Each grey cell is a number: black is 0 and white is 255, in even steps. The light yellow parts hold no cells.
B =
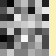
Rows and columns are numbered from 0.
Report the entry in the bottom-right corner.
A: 139
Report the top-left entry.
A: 46
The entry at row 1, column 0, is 85
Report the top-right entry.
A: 32
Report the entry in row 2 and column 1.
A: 32
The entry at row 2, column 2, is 232
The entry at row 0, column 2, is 152
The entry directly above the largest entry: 164
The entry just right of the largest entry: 112
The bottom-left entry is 152
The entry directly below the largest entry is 112
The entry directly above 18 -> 99

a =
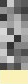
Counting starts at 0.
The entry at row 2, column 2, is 175
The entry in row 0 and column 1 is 203
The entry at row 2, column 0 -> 50
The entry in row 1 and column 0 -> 148
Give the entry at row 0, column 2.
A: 105
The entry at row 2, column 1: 148
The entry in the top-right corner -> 89
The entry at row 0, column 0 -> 64
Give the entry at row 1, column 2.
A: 89
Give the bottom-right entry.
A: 161

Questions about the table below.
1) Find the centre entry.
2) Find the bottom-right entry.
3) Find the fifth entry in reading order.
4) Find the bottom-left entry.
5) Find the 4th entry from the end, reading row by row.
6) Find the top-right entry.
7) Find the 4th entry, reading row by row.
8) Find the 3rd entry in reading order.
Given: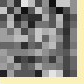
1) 199
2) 87
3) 187
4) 34
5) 228
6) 144
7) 228
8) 47

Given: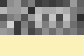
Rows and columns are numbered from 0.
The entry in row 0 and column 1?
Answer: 141
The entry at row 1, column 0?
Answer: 183
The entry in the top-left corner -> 58
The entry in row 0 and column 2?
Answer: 154
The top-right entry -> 97
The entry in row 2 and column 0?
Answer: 84
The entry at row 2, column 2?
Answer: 141
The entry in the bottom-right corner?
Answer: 97
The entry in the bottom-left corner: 154
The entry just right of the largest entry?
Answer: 58
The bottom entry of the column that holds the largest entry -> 141
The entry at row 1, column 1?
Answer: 154
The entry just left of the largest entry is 125

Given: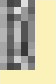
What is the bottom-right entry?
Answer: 126
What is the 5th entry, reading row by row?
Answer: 110
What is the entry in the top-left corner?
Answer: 153
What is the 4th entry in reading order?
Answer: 223
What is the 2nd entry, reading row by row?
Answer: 70
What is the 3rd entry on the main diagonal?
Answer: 110
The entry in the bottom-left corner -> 153

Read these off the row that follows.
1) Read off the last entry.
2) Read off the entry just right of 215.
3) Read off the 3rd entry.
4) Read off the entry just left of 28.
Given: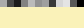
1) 1
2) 228
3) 28
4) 72

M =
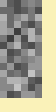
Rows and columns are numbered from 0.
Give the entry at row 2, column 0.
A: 179
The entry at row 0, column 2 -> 78
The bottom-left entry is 151
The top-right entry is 120
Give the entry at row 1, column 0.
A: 107
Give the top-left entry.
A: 166
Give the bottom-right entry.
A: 120
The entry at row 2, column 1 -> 107
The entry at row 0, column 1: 94
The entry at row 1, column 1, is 107

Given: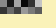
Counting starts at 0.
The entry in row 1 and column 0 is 52
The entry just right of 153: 121
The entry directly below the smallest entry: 153
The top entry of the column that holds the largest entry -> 197

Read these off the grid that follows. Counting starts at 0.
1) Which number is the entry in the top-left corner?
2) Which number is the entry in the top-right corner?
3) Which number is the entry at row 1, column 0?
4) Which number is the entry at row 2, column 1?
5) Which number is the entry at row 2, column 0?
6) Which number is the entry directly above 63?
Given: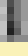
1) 178
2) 152
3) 193
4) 79
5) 178
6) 79
